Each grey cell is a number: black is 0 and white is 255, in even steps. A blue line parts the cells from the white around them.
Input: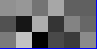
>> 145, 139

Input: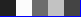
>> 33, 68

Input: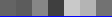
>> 100, 114

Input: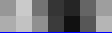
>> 151, 181

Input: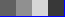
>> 97, 56

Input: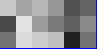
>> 199, 115

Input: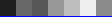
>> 31, 139

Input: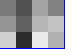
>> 121, 176

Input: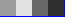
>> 155, 47
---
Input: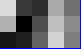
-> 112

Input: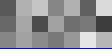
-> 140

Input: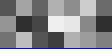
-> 135

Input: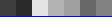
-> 130

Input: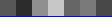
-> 101

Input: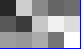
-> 151

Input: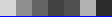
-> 100

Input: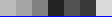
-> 129
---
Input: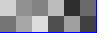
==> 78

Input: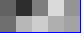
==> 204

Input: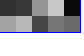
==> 70

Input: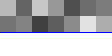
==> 139

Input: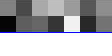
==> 241

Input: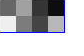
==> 124

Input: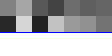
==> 153

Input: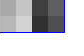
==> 211

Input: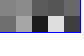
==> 26
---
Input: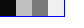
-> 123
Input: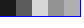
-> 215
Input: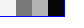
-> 179
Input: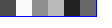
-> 143
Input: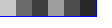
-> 62
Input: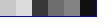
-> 56
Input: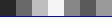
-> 190
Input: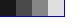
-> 134
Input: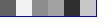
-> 141
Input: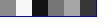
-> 19
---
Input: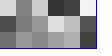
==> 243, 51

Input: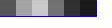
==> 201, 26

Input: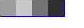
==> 200, 47

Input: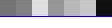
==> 222, 15

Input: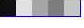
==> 225, 15

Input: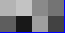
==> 195, 24
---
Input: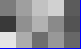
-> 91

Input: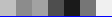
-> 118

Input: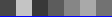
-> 92

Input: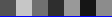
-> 83

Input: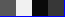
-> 88

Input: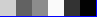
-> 98
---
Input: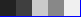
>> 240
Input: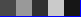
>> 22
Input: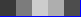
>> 77
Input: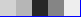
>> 238
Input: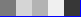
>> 55
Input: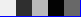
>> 104
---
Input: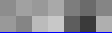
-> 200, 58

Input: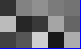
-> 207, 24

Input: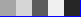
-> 240, 38

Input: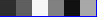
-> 247, 17

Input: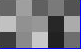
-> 200, 33

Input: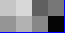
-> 216, 5

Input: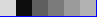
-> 218, 13
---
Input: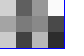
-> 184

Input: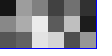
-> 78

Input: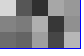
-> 70

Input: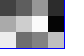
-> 130

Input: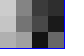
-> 19

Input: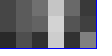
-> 49

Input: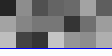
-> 141

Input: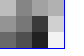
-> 33

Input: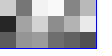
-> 98
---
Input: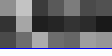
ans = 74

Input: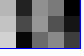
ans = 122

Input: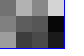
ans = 136

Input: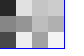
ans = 197

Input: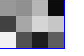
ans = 182

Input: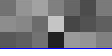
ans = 76
